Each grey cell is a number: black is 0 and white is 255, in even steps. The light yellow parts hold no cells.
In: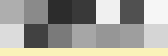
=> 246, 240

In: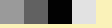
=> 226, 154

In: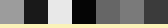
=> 232, 156

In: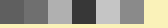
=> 197, 176

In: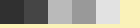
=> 226, 186

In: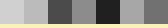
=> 208, 187

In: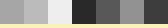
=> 238, 187

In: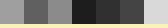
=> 217, 159

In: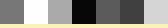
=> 254, 213
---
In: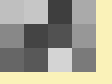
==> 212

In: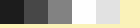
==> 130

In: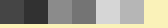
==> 139

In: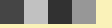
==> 49

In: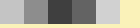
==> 63

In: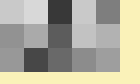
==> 105

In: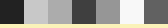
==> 172

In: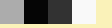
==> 50
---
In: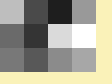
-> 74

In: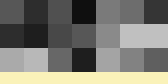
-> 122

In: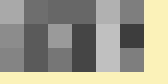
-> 103

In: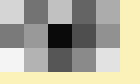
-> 193

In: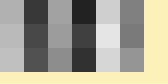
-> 34

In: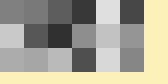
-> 56

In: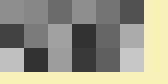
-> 142

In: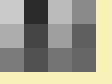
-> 42
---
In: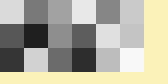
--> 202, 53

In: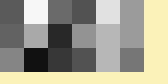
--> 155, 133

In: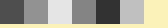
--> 192, 78

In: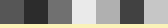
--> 198, 86

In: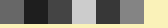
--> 132, 103

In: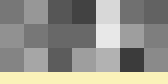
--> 98, 132
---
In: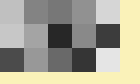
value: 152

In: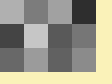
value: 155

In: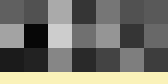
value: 34

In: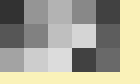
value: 205

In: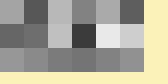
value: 138

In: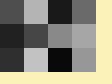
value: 194

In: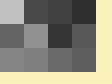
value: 126
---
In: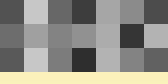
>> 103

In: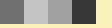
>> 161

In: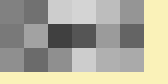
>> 205

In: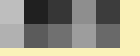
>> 54

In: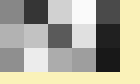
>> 209

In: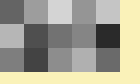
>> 212
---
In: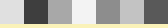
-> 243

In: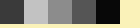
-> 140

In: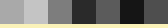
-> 42

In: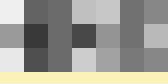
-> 72

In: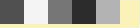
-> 118

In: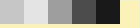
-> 158

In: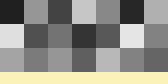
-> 52

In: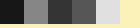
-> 52

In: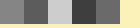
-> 205
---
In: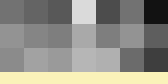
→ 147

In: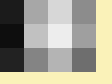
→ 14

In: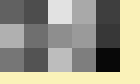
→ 176

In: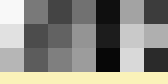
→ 225

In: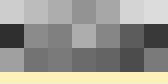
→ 48

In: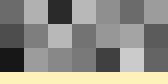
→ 77

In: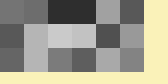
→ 88

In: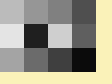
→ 228

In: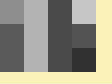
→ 90
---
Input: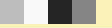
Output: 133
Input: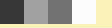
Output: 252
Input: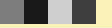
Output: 61
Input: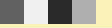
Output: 176
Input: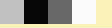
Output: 251
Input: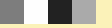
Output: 170
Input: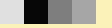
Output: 166
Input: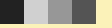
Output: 84
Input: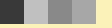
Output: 167
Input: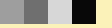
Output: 8
